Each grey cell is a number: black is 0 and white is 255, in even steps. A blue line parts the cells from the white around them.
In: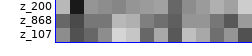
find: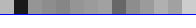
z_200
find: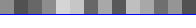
z_107

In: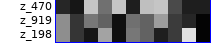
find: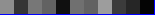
z_919
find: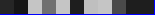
z_470
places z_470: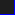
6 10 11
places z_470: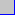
3 5 8

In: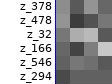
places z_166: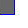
1
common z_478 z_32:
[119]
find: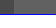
z_294
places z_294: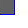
2 3 4
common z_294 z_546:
[97]
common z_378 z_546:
[89]
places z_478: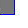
4

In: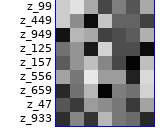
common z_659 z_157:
[4]
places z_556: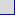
7
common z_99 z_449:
[204]

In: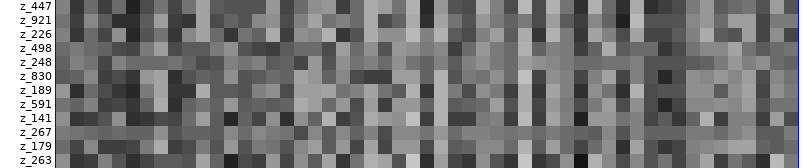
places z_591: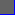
2 7 10 12 15 17 27 30
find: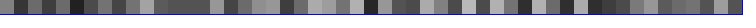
z_447
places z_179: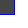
2 6 22 24 38 45
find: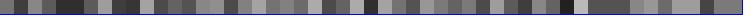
z_921
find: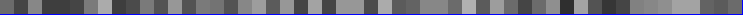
z_179

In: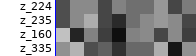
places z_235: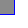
2 7 9
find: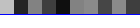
z_160
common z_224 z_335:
[78]
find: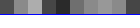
z_235

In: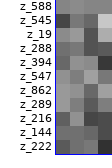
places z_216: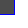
4
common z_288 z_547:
[120]

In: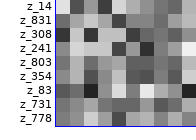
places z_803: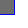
3
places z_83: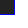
3 10

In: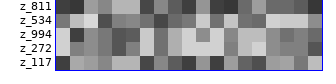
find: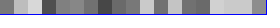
z_534
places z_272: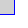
1 10 11 12 15
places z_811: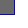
14 16 17

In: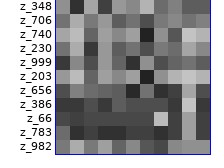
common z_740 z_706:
[136]
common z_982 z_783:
[159]
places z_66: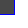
1 3 4 5 6 7
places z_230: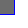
9
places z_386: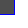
3 6 7 8
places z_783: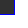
2 4 5 8

